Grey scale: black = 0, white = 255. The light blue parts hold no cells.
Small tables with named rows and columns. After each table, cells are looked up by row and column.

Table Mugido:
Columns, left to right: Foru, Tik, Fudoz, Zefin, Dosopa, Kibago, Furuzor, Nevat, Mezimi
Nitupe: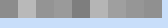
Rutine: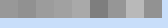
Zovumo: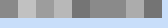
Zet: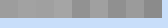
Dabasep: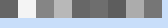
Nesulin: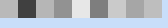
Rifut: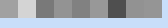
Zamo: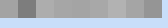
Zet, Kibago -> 160
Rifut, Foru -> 161
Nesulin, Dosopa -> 231
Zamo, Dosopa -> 164
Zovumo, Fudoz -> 157
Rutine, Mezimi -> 146
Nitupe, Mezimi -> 144
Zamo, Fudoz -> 173
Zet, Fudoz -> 160
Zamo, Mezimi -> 149
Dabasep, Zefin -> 184
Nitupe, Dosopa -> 126
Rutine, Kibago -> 126
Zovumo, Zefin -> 184
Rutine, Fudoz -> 156
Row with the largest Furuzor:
Nesulin

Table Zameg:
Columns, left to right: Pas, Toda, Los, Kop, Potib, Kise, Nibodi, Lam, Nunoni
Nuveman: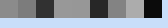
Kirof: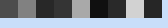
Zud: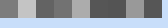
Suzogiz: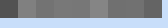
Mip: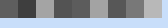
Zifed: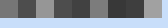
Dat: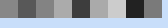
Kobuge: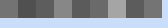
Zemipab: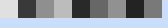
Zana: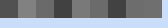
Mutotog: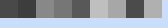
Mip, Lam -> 120
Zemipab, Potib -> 41
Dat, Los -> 131
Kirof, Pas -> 76
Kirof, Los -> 40
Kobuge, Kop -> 135
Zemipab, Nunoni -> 121
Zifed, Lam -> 62
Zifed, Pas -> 118
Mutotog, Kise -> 191
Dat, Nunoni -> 122
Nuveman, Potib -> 151
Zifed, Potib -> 65
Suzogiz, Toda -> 128
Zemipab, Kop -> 188
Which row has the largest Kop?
Zemipab

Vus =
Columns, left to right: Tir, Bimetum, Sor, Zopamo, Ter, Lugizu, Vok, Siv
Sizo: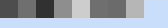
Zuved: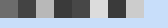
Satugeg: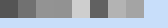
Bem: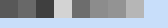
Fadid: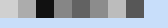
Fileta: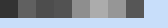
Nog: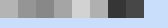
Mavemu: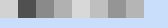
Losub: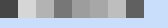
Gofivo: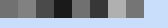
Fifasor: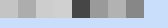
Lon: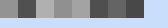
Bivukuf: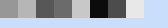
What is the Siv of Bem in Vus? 182
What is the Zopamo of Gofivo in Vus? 26
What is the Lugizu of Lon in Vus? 79
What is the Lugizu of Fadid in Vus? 140
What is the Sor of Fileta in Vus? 77
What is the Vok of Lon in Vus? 100
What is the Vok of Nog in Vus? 54
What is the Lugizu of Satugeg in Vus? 97
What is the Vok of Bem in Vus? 147
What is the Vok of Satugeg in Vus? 179
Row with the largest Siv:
Bivukuf

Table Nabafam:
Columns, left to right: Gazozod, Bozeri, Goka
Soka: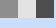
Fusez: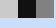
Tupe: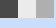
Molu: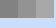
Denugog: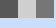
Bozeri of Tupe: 235
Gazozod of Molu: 130
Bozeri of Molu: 147
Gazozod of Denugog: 88
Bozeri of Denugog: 207
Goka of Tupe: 175
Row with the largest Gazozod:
Fusez

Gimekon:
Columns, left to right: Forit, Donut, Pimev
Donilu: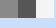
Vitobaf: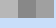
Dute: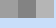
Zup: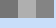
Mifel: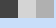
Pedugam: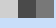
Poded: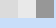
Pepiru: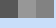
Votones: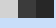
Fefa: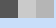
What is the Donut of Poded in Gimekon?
233
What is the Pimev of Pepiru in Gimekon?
130
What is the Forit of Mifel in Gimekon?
67
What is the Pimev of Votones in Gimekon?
39
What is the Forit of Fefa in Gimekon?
86
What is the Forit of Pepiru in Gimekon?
87
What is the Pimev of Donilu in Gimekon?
244
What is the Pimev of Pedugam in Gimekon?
120
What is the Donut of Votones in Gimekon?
59
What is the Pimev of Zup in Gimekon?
132
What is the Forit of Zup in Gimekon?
117
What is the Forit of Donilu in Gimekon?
137
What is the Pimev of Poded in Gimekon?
151
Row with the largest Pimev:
Donilu

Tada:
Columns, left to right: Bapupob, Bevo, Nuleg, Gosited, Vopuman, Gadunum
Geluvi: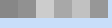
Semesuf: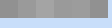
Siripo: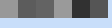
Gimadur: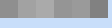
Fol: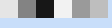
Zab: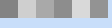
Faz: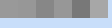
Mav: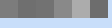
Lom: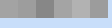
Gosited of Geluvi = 168
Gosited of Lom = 164
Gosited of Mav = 137
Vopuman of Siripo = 49
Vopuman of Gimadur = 154
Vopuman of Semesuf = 156
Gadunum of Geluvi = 151
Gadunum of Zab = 147
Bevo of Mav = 111
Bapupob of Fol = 229
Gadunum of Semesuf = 145
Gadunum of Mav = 109
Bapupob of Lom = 163
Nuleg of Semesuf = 164
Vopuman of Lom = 178
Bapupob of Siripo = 152
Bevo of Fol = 131
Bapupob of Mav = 124
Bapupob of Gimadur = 143
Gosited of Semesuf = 154

